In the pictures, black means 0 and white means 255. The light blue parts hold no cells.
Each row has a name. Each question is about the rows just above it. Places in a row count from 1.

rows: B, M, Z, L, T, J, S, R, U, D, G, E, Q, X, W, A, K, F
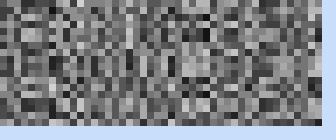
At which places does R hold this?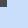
6 16 23 32 42
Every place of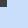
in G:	1 2 4 8 22 34 37 38 39
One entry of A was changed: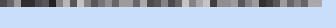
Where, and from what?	17, [87]
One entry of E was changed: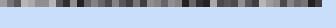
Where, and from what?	45, [48]
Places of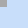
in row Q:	1 10 14 30 33 43
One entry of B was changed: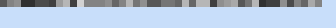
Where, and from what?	3, [131]

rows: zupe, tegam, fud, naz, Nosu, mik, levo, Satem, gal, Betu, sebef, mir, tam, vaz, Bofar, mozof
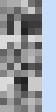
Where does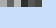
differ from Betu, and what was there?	2, [87]
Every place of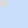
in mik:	1 2 3 5
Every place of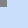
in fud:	3
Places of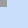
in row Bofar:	2 4 6
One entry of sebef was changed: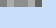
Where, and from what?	3, [130]

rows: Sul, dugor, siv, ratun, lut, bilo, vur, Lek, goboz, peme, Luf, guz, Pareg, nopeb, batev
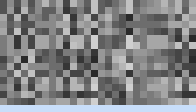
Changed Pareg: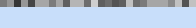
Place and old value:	19, [207]
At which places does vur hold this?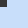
3 10
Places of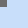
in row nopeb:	8 11 17 20 25
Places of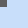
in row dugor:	5 7 8 11 15 27

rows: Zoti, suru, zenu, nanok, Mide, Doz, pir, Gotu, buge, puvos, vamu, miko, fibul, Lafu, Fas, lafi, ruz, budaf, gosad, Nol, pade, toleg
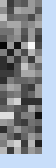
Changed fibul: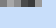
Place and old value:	3, [154]
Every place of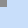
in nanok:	1 5

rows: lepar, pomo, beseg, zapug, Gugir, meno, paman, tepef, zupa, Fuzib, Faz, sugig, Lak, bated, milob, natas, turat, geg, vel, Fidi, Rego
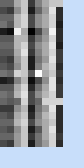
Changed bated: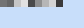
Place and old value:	3, [182]
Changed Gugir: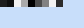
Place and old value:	7, [142]
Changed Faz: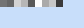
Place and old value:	4, [198]
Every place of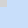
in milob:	4 7 8 9
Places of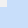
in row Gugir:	3 8
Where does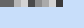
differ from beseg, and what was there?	9, [43]

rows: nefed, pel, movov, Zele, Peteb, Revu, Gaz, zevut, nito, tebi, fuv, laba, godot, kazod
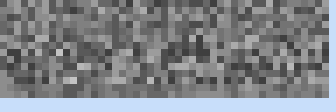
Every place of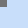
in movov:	1 9 13 20 37 39 40 45 46
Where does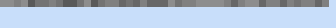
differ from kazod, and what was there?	13, [128]

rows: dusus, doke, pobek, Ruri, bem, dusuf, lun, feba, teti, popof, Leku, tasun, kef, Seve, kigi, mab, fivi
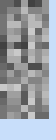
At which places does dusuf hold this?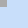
2 3 5
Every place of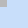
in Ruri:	2 3 5 6
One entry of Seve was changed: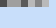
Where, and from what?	1, [90]

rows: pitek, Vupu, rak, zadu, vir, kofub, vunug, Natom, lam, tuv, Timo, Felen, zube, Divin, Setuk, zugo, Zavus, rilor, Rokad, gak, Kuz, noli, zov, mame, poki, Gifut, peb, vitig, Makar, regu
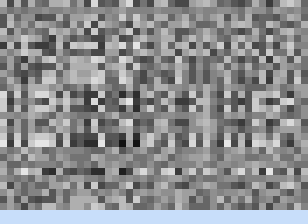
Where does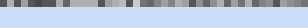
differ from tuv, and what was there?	2, [159]
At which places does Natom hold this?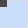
8 14 15 18 26 31

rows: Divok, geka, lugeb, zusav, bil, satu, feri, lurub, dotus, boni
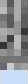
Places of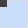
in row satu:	2
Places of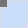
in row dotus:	1 2 3 4
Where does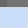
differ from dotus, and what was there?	1, [116]

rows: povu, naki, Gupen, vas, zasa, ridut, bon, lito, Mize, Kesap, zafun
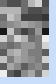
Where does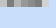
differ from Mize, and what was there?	3, [166]
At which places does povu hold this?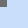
1 4

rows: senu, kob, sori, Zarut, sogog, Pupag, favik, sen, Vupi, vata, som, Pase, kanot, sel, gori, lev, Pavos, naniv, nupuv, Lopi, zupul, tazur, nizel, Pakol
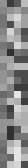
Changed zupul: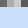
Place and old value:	1, [117]
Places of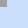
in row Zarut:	4
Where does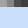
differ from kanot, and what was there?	3, [61]
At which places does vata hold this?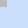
3 4
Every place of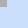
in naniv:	3 4
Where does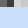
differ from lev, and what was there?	4, [187]
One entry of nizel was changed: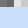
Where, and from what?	4, [187]

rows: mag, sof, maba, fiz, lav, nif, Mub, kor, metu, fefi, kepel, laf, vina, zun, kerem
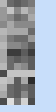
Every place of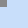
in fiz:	1 3 4 5
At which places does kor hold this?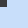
2 3 5
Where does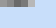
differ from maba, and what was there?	5, [168]

